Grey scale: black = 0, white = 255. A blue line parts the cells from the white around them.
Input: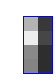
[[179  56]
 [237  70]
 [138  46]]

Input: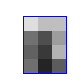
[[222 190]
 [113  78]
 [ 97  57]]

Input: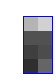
[[180 209]
 [ 81  81]
 [ 63  76]]

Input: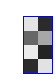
[[227  43]
 [103 167]
 [235  35]]

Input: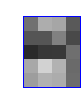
[[113 173]
 [ 85  85]
 [ 42  55]]

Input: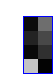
[[ 11 110]
 [ 35  72]
 [  9  48]]
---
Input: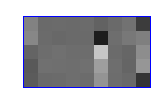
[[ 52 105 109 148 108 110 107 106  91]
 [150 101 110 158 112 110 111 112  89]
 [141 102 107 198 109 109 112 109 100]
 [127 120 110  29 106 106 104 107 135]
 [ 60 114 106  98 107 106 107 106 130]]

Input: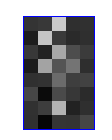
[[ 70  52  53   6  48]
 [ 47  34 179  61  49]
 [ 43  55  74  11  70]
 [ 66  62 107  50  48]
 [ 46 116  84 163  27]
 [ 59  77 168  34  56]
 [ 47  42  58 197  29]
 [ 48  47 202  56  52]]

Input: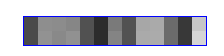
[[213  56 107 171 170  82 132  44  81 145 137 146  74]
 [199  56 107 170 167  82 122  44  81 134 140 142  74]]

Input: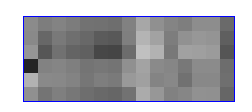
[[102 144 145 134 129 151 171 114 102 105 110 119 127 116 144]
 [111 136 136 113 136 132 160 153 122 126 118 131 136 137 178]
 [109 139 139 120 134 138 163 144 116 119 116 127 133 130  36]
 [ 85 155 159 161 120 178 192 108  69  71  96 100 113  86 149]
 [ 95 148 151 145 125 162 180 127  88  91 104 111 121 103 137]
 [106 141 141 126 132 144 167 129 110 113 114 124 131 125 139]]

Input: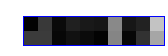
[[166  50   7 133   3  11  17   7  59  59]
 [195  34  23 137  22  25  32  10  57   2]]

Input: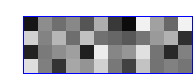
[[117 129 115 195  65 120 208 148 167  52 127 222]
 [129  40 116 224 150 134 236  31 159 142 122  34]
 [ 47 178 154 117  88 103 113 193 110 182 131 209]
 [242 104 161 241  12  57 174  85 136 111 141  22]]
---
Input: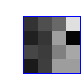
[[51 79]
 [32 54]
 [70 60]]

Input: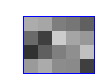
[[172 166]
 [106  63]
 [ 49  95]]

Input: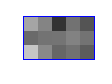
[[165 132]
 [106 115]
 [197 137]]

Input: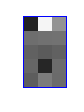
[[ 34 245]
 [110 113]
 [ 97  91]]

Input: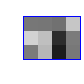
[[119 118]
 [210 191]
 [123 183]]

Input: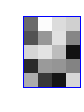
[[107 252]
 [ 82 151]
 [213 227]]

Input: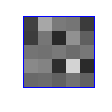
[[ 65 167]
 [ 61 118]
 [116 113]]

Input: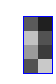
[[ 90  32]
 [194  82]
 [154  59]]
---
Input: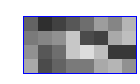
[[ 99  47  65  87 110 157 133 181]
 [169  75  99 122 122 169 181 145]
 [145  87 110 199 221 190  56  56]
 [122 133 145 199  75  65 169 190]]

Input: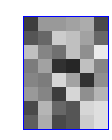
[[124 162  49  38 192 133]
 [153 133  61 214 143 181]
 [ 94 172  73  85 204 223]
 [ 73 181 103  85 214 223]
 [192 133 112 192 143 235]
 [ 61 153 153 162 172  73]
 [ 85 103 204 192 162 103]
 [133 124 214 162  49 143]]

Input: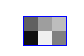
[[ 16 240 128]
 [ 96 158 189]]

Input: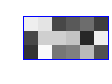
[[238 228  71  89 109  62]
 [ 51 250 118 127 186  80]
 [ 71 207 207 195  39 238]]

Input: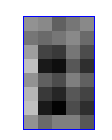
[[191  25   3  76  46]
 [191  25  14  87  46]
 [181  57  37  87  67]
 [158  67  57 118  76]
 [146  96  76 127  96]
 [146 137  96 118 137]
 [118 106 118 137 106]
 [146 106 127 127  87]]

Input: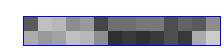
[[171 153 162 192 183 141  47  57  47  57  78  57 171 204]
 [ 90 192 183 141 153  69 111 111 120 120  78  99  90 141]]
